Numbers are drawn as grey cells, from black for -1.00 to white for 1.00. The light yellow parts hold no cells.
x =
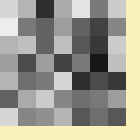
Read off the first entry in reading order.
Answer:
0.68
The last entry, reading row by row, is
-0.32
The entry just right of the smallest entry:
0.50
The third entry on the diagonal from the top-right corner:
-0.32
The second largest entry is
0.78
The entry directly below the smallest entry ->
-0.40
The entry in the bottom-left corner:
0.68
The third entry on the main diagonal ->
-0.23
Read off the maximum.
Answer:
0.86
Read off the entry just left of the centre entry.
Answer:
0.23
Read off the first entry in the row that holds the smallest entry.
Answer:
0.23
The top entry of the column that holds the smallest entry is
-0.05
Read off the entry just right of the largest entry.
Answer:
-0.05
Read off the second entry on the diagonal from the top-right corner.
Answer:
-0.48
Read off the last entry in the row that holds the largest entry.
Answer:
0.05

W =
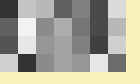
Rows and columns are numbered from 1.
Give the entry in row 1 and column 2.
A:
0.54
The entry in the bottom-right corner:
-0.16
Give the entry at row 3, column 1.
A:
-0.34
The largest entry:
0.90
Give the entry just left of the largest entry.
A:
-0.25
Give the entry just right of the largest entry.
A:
0.09
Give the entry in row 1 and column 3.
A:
0.44
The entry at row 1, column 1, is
-0.60

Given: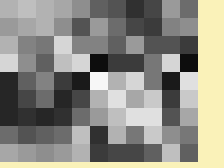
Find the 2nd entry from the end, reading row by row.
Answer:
0.50
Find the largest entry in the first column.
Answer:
0.68
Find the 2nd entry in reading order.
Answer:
0.50
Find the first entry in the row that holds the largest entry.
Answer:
-0.70
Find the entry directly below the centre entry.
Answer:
0.40
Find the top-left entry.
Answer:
0.40
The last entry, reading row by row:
-0.25
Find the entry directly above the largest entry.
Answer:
-0.90
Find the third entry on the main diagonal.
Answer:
-0.07
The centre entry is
0.94
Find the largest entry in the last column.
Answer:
0.76
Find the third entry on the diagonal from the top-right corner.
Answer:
-0.35
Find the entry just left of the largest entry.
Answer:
-0.80
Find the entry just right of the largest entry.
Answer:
0.40
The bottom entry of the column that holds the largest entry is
-0.54
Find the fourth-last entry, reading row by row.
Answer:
-0.45
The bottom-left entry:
0.31
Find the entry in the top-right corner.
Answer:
-0.15
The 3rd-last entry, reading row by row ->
-0.25
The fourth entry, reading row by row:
0.31
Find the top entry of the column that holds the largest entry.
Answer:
-0.25
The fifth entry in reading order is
0.11
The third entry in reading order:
0.40
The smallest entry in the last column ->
-0.90
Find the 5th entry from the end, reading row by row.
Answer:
-0.45

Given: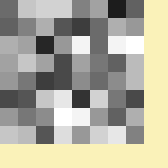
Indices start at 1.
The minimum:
-0.78
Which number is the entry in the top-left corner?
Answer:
-0.16
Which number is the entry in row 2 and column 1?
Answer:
-0.24
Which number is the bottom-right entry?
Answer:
0.01
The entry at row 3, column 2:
0.27
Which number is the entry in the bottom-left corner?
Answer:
0.55
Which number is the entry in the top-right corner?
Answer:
-0.24
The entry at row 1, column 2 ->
0.55
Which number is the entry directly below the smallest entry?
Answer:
0.37
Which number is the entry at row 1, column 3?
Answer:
0.65
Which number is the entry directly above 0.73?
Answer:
1.00
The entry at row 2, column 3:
0.37
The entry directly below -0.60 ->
0.91

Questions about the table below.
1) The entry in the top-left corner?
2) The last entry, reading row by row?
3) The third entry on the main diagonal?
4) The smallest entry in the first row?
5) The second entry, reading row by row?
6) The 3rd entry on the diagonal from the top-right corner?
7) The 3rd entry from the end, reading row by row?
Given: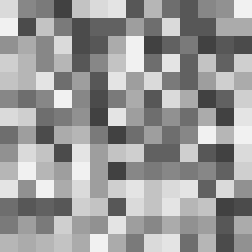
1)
0.71
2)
0.14
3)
0.06
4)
-0.49
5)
0.06
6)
-0.49
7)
0.43

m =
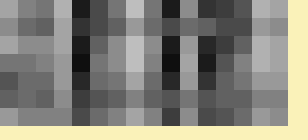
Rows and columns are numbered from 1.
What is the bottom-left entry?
0.20
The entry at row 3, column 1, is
0.29
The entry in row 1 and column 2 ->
0.01
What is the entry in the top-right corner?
0.29
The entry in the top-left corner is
0.29
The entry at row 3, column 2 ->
0.10
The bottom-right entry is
0.10
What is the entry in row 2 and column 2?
-0.16
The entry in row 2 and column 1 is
0.10
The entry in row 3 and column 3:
0.10
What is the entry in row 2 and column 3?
-0.24
